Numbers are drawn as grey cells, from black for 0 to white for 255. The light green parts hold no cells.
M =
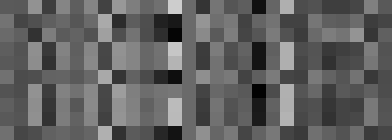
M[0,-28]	90
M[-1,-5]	97
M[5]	[113, 76, 79, 99, 100, 89, 104, 169, 53, 98, 75, 39, 14, 106, 143, 114, 121, 67, 95, 123, 69, 65, 122, 99, 85, 115, 57, 76]
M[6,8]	157
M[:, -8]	[175, 66, 82, 175, 175, 69, 176, 175, 179, 68]
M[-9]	[115, 69, 80, 95, 104, 86, 106, 170, 44, 93, 78, 33, 24, 106, 149, 111, 121, 66, 101, 115, 66, 66, 118, 95, 92, 108, 61, 69]
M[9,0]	112
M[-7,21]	77
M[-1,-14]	144
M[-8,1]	96
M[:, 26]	[128, 61, 54, 125, 119, 57, 96, 121, 121, 59]
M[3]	[94, 83, 143, 57, 131, 95, 134, 71, 146, 133, 103, 114, 198, 106, 60, 124, 80, 99, 20, 96, 175, 77, 84, 57, 63, 69, 125, 83]
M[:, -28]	[90, 115, 106, 94, 89, 113, 83, 95, 89, 112]
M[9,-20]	49
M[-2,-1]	85
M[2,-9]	123
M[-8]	[106, 96, 50, 125, 91, 99, 82, 160, 79, 115, 77, 46, 5, 106, 138, 90, 126, 69, 86, 123, 82, 60, 106, 125, 116, 148, 54, 96]
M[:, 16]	[85, 121, 126, 80, 76, 121, 95, 83, 80, 121]
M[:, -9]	[101, 115, 123, 96, 100, 123, 76, 98, 93, 120]
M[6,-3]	82
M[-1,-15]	106
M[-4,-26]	146
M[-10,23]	62
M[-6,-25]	49
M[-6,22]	85
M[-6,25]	76
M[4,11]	113
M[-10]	[90, 89, 146, 62, 133, 94, 133, 66, 152, 126, 101, 112, 205, 106, 52, 117, 85, 94, 16, 101, 175, 77, 82, 62, 62, 70, 128, 89]

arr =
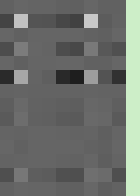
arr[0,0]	97
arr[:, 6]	[102, 200, 98, 121, 97, 157, 100, 103, 105, 100, 98, 102, 111, 103]
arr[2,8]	102
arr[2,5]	101
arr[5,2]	100
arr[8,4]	91
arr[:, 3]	[100, 83, 101, 100, 101, 95, 99, 97, 96, 101, 101, 101, 92, 101]
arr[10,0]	102
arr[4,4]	102
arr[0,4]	97
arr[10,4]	101
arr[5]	[42, 167, 100, 95, 41, 30, 157, 83, 49]
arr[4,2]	101
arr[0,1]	102
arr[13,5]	96
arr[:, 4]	[97, 71, 101, 77, 102, 41, 99, 95, 91, 100, 101, 99, 80, 97]
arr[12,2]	94
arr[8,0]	90
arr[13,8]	98
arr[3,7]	88
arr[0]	[97, 102, 100, 100, 97, 96, 102, 97, 97]
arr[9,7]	95
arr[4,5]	102
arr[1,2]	84
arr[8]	[90, 109, 97, 96, 91, 90, 105, 103, 90]
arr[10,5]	101
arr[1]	[68, 194, 84, 83, 71, 65, 200, 92, 98]
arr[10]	[102, 97, 101, 101, 101, 101, 98, 96, 102]

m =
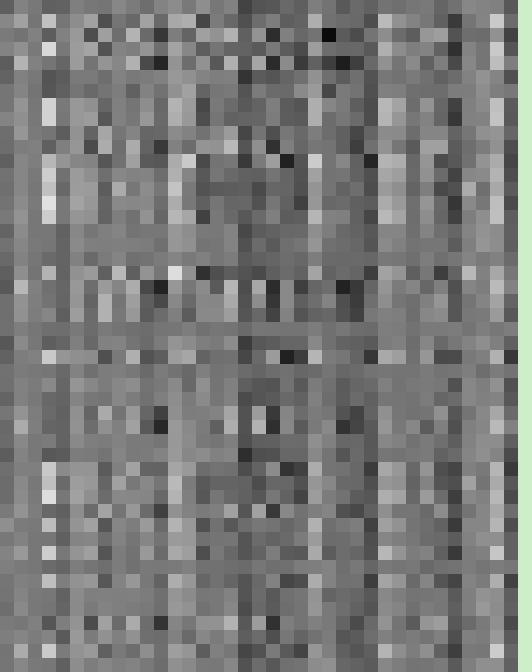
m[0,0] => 95
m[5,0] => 99
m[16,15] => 120
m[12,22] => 161
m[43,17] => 76
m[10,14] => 148
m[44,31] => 157
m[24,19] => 92
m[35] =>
[108, 139, 122, 222, 119, 161, 143, 108, 136, 135, 133, 104, 179, 127, 87, 118, 104, 97, 87, 119, 98, 68, 156, 124, 114, 92, 87, 174, 163, 104, 155, 108, 62, 136, 129, 183, 75]
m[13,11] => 119
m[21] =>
[111, 146, 126, 115, 101, 149, 100, 177, 117, 158, 94, 73, 136, 106, 135, 134, 169, 82, 141, 54, 137, 95, 110, 131, 79, 60, 111, 142, 117, 111, 128, 149, 86, 117, 132, 163, 100]
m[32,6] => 122
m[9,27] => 139
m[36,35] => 169
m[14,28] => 153
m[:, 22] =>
[126, 174, 115, 157, 97, 145, 154, 174, 174, 125, 118, 203, 161, 148, 151, 181, 142, 149, 125, 164, 102, 110, 99, 124, 136, 181, 107, 123, 128, 123, 122, 143, 136, 172, 150, 156, 126, 177, 155, 169, 126, 172, 147, 150, 128, 114, 150, 140]
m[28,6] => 119
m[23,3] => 111
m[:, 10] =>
[110, 162, 106, 148, 74, 124, 130, 141, 151, 102, 99, 90, 131, 140, 136, 146, 119, 124, 115, 147, 73, 94, 91, 109, 107, 83, 106, 115, 113, 102, 89, 122, 123, 100, 136, 133, 107, 154, 134, 153, 121, 120, 124, 121, 109, 111, 142, 121]
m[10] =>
[109, 125, 128, 96, 127, 150, 75, 172, 110, 171, 99, 57, 129, 108, 148, 146, 185, 85, 143, 49, 127, 103, 118, 115, 96, 62, 112, 146, 118, 90, 160, 160, 91, 110, 124, 145, 78]
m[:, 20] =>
[105, 94, 128, 92, 139, 101, 106, 92, 93, 119, 127, 33, 100, 101, 97, 92, 104, 111, 109, 107, 137, 137, 130, 116, 102, 33, 113, 114, 105, 133, 135, 108, 103, 52, 103, 98, 136, 103, 106, 91, 112, 70, 112, 110, 126, 119, 90, 112]
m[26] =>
[113, 123, 120, 118, 105, 130, 112, 124, 126, 120, 106, 123, 115, 105, 127, 115, 118, 107, 101, 109, 113, 103, 107, 117, 103, 107, 115, 118, 116, 116, 122, 115, 117, 126, 110, 124, 115]
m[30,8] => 128
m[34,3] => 191
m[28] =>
[100, 129, 120, 104, 100, 132, 119, 116, 135, 124, 113, 127, 141, 123, 138, 118, 129, 75, 85, 90, 105, 98, 128, 109, 92, 107, 96, 118, 117, 115, 124, 102, 107, 135, 128, 131, 88]
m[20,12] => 151
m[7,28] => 163
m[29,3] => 106
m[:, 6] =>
[119, 161, 78, 164, 116, 122, 105, 144, 156, 99, 75, 131, 143, 155, 151, 145, 118, 127, 106, 154, 109, 100, 107, 108, 104, 140, 112, 135, 119, 101, 109, 126, 122, 148, 152, 143, 107, 161, 134, 159, 117, 151, 127, 122, 76, 123, 153, 125]
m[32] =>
[93, 131, 120, 88, 91, 124, 122, 116, 133, 122, 123, 131, 153, 135, 140, 129, 133, 46, 79, 81, 103, 103, 136, 116, 85, 106, 89, 118, 115, 119, 122, 98, 106, 133, 143, 132, 75]
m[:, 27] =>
[115, 186, 141, 175, 145, 119, 128, 183, 180, 139, 146, 179, 166, 154, 171, 184, 133, 138, 120, 162, 149, 142, 128, 126, 124, 169, 118, 128, 118, 144, 150, 135, 118, 167, 150, 174, 143, 160, 134, 183, 121, 164, 136, 139, 147, 128, 180, 135]
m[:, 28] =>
[111, 145, 108, 140, 117, 114, 126, 163, 150, 138, 118, 173, 158, 143, 153, 164, 133, 128, 118, 148, 123, 117, 126, 124, 128, 158, 116, 115, 117, 118, 120, 129, 115, 151, 145, 163, 117, 146, 126, 148, 117, 149, 126, 132, 116, 118, 142, 125]
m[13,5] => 156
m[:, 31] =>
[101, 96, 158, 98, 126, 98, 109, 103, 101, 133, 160, 76, 107, 73, 104, 102, 111, 118, 112, 62, 127, 149, 139, 122, 105, 74, 115, 119, 102, 144, 127, 111, 98, 79, 85, 108, 141, 98, 106, 96, 112, 85, 120, 119, 157, 128, 97, 122]
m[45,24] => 86
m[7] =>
[117, 148, 119, 210, 121, 152, 144, 102, 128, 117, 141, 104, 179, 155, 71, 121, 107, 89, 99, 126, 92, 85, 174, 134, 122, 94, 76, 183, 163, 109, 147, 103, 65, 128, 138, 191, 91]
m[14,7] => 100

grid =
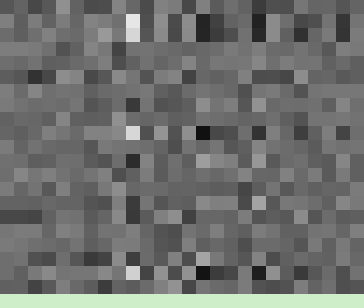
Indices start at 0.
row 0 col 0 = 86
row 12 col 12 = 109
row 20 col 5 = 105
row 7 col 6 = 84
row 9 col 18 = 51
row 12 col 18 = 103
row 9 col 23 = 126
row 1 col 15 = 65
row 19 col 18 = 30
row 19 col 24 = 79
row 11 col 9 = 44
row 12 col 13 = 101
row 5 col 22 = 100
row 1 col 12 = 75
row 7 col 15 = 116
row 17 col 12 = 81
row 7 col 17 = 86
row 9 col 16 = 78
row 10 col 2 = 114
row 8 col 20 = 95
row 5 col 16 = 103
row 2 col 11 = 138
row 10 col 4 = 102
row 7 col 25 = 111
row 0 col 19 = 79
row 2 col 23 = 122
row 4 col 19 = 111
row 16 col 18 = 124
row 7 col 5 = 117
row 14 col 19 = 87
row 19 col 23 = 107
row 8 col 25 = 114
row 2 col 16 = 78
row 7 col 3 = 111
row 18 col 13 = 77
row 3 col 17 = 114
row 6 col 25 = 119

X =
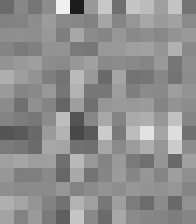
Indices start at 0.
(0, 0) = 107
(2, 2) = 142
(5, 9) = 116
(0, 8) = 111
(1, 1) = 131
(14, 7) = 119
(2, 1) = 143
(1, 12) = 161
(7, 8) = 154
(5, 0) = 174
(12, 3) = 137
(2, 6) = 139
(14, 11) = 139
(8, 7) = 168
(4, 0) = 147
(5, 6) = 152
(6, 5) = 179
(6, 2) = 137
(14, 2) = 149
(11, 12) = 106
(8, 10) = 174
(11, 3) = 159
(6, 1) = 133
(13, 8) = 142
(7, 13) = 141
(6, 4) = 118
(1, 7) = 165
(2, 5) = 167
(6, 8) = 157
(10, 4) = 164
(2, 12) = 147
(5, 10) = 118
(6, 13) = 148
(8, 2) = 120
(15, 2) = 154
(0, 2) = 117
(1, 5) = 135
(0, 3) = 140
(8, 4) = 189
